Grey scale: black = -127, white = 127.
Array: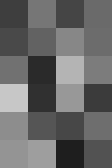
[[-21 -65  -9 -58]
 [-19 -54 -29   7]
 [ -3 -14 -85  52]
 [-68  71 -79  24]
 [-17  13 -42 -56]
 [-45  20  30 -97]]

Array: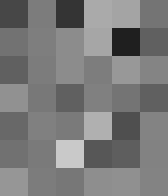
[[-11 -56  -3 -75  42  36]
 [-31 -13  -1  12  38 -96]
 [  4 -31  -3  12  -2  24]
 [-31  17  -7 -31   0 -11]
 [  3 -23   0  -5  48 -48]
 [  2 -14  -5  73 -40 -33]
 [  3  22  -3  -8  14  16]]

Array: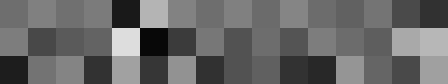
[[ -78  -17    0  -15   -4 -102   52    2  -17    0  -20    5  -19  -30
   -11  -53]
 [  55   -2  -55  -37  -28   93 -119  -68   -8  -45  -18  -43   -2  -19
   -33   41]
 [  32  -98  -12    4  -77   33  -73   18  -78  -45  -31  -77  -87   21
   -26  -54]]

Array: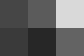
[[ 89 -57 -36]
 [-28 -69 -88]]

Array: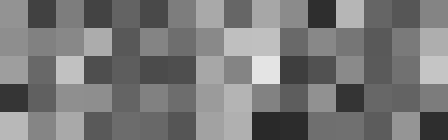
[[  4  19 -62  -2 -60 -28 -54  -2  41 -25  39  11 -81  54 -26 -41]
 [ 46  14   1   8  44 -39   4 -17   9  63  64 -22   8  -9 -38  -5]
 [ 69  30 -23  65 -49 -34 -52 -49  39   4 100 -65 -46  10 -37 -14]
 [ -3 -74 -31  15  14 -27   1 -18  27  52   2 -34  17 -75 -24 -28]
 [-81  56   5  41 -38 -19 -23 -42  34  48 -86 -83 -16 -15 -35  21]]

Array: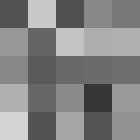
[[ -7 -45  72 -47   8]
 [ 47  23 -26  67  45]
 [-16   7 -37 -22 -20]
 [ 26  48 -24  10 -73]
 [ 18  83 -45  38 -43]]
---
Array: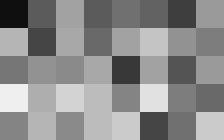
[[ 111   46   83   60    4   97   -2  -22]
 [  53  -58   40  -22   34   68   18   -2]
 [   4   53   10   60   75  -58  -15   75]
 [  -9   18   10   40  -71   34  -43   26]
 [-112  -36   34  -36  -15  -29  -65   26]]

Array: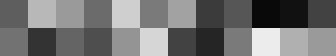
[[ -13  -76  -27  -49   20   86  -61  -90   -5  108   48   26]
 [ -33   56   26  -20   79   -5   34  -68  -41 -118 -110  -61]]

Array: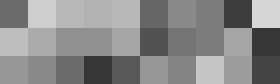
[[ 62  43  16  16  37 -45 -11  -3  37 -73]
 [ 23  10 -19 -73 -39  23   4  70  29 -59]
 [-19  78  56  50  56 -25  10  -3 -66  86]]

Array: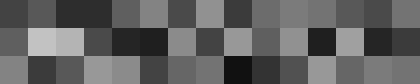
[[   3  -68  -39   24   11  -60  -25  -12 -110  -76  -46   24  -25   -4
   -12]
 [ -32   66   52  -53  -90  -96   11  -60   24  -32   17  -96   32  -90
   -68]
 [ -60  -39  -82  -82  -32    3  -53   17  -68  -19   -4  -12  -39  -53
   -12]]

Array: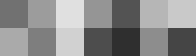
[[ 42  -1  81 -50 -80  13 -58]
 [-14  28  96  21 -44  54  73]]

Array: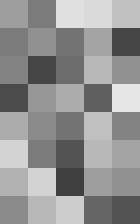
[[ 83  -4 -44  56  36]
 [ 50  83 -64  30  17]
 [ 44  11 -12  64   3]
 [ 30  -4  96  90  64]
 [ 11  56  77 -26 -44]
 [  3 -58 -19  56  17]
 [ -4  17 -12  36 -58]
 [-52  23  44 -32 102]]

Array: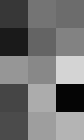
[[  22    8   84]
 [ -52   30   52]
 [ -58   44 -122]
 [ -72  -11  -19]
 [-101  -27    2]]

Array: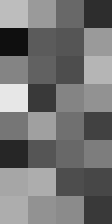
[[ 103  -70    4   18]
 [  61   26  -23  -82]
 [  45   18   11  -70]
 [  38   45  -50  -56]
 [   4  -30  -50   53]
 [  -9   32  -15  -62]
 [ -89  -42  -23   -2]
 [-112  -36  -42   26]]

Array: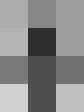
[[ 81 -48  65]
 [ 51 -81  31]
 [ 45   8  31]
 [ -5 -48 -13]]
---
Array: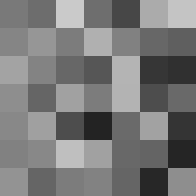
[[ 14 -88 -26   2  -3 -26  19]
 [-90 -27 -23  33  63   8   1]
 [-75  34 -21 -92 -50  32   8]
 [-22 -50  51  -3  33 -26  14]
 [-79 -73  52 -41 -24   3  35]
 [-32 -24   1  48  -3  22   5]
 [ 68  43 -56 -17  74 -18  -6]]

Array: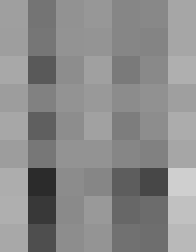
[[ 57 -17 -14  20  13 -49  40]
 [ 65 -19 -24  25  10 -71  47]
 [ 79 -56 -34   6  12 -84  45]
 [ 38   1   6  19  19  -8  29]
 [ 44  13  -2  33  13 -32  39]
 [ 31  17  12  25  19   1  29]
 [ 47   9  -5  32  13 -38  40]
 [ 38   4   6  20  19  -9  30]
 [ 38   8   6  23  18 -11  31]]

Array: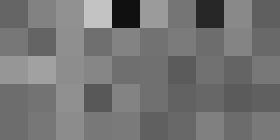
[[  -6  -19    0  -23  -31   -5   -7   12   -8  -18]
 [ -31  -36  -24  -29  -15    3  -39   16  -12  -18]
 [  -7  -27  -14  -36  -15  -16    6   13   33   22]
 [ -22    4  -18   -4  -13    3  -16   15  -27   -8]
 [ -32    9  -88  -10   27 -111   67   17    2  -26]]

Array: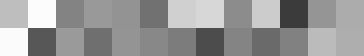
[[ 46  59   1 -21   4 -51  -3   8  20 -16  26 -40 123]
 [ 44  21 -68  76  12  87  80 -14  19  25   3 124  62]]

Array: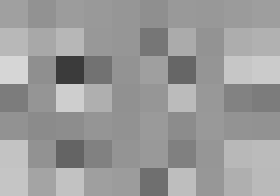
[[ 58  47  23  62 -16  28  31  66  36  69]
 [ 59  56  22   0  25  20   1 -27  18  67]
 [ 18  19  25  12  26  18  21  13  11  18]
 [ -3   2  24  59  22  17  47  78  21  -3]
 [ 75  70  21 -25  31  19 -13 -68  15  86]
 [ 49  45  19  43  -9  22  24  55  40  56]
 [ 30  27  24  25  15  22  25  28  18  32]]

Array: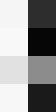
[[-101  119]
 [  12   97]
 [-121  120]
 [ -82  117]]
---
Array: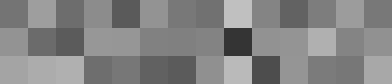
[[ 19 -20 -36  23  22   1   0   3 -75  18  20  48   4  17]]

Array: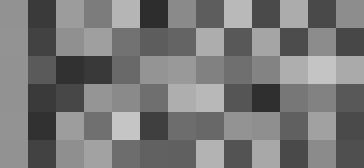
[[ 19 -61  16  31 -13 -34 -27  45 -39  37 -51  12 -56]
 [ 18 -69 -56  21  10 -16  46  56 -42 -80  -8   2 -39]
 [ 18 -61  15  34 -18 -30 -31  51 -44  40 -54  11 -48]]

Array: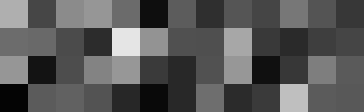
[[ -19  -22  -52  -83  101   19  -47  -48   39  -70  -85  -65  -58]
 [-123  -36  -30  -44  -88 -118  -87  -17  -84  -69   63  -36  -39]]

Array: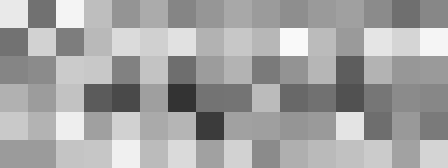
[[-13  82  -2  57  91  80  97  50  71  55 121  59  26 101  85 117]
 [ 49  28  66 -36 -54  31 -76 -12 -11  59 -23 -14 -46  -9  11   7]
 [ 27  27  68  70 112  59  90  33  82  11  47  58  65  75  34  84]]

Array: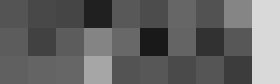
[[ -35  -62  -35    4  -23 -102  -27  -78  -40   89]]

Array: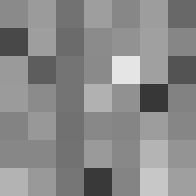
[[-55  30 -20  11  18  32   6]
 [ 27  11 -11  49  17 -72   2]
 [  7   7 -13  26   8  52  20]]

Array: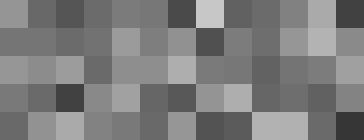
[[-10 -10 -20 -13  27  -1  17 -47  -3 -17  22  51  10]
 [ -6 -21 -62   9  33 -25 -39  20  46 -25 -17 -30   3]]
